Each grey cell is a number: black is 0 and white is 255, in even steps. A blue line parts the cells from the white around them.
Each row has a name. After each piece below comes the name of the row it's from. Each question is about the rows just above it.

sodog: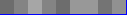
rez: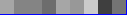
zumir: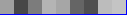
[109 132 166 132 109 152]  sodog
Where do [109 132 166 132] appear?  sodog

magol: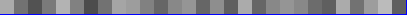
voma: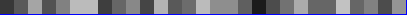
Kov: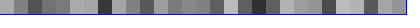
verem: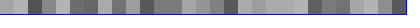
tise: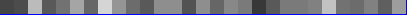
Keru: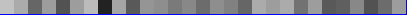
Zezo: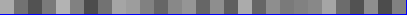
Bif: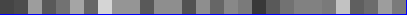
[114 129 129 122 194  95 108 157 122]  Bif
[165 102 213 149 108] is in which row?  tise
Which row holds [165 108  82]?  Zezo
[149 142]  Keru

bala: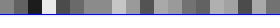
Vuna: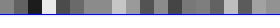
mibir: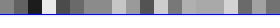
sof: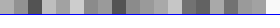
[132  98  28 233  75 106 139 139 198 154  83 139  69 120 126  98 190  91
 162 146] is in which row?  Vuna
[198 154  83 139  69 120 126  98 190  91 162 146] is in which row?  Vuna
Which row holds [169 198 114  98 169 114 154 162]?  sof
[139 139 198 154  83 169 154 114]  bala
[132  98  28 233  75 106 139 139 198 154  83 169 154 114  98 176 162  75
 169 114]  bala

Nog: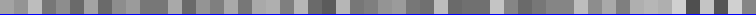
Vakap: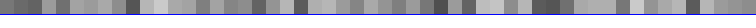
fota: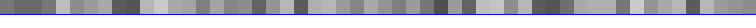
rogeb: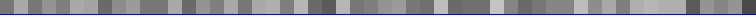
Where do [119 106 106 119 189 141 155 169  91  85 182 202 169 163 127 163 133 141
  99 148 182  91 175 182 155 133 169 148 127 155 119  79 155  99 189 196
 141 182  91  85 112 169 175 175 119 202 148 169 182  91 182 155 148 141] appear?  fota
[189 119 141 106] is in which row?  Nog
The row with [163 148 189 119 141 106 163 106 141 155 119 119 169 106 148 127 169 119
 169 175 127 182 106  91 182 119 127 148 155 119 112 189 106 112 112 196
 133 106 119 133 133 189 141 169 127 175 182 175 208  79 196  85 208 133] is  Nog
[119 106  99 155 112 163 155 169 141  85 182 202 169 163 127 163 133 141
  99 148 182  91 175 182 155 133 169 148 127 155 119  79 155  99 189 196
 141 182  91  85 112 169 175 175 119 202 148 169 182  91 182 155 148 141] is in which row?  Vakap
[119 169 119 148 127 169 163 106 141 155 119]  rogeb

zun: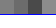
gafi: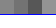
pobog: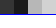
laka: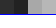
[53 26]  pobog
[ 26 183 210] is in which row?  pobog
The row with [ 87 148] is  gafi
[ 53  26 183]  pobog

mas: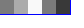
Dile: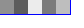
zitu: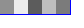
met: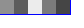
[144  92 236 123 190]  Dile
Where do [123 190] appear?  Dile
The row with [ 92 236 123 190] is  Dile
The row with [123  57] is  mas
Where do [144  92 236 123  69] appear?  met

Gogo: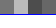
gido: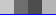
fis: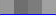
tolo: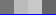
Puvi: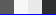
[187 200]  tolo
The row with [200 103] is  tolo
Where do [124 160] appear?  fis
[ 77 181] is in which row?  gido
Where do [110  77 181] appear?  gido

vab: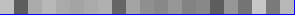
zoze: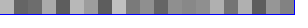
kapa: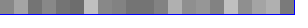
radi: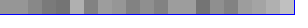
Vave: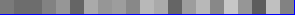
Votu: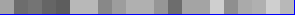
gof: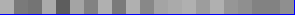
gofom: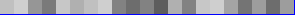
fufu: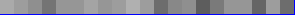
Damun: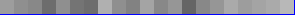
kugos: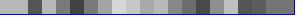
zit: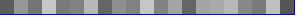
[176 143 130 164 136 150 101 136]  Damun
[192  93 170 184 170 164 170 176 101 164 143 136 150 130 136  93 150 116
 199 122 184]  vab
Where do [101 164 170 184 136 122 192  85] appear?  zit
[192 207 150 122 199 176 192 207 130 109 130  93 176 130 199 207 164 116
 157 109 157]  gofom
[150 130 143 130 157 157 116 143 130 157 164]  radi

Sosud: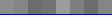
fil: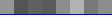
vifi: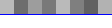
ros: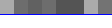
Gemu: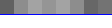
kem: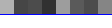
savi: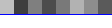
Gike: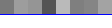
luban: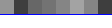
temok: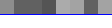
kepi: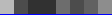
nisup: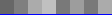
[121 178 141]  savi
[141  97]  temok
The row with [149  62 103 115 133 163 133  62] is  luban

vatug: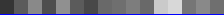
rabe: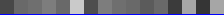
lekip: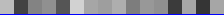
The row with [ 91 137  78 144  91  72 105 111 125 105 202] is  vatug
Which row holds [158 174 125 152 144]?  lekip
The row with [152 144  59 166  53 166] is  lekip
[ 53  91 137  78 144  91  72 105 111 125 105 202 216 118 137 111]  vatug
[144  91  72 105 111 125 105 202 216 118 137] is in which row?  vatug
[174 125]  lekip
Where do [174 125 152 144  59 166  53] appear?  lekip

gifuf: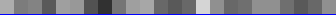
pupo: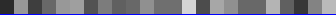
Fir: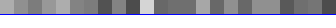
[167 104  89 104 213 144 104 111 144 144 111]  gifuf
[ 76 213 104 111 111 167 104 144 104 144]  Fir
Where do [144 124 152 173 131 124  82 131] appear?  Fir
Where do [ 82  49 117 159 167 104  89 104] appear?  gifuf
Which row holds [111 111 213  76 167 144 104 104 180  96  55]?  pupo
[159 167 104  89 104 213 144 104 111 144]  gifuf

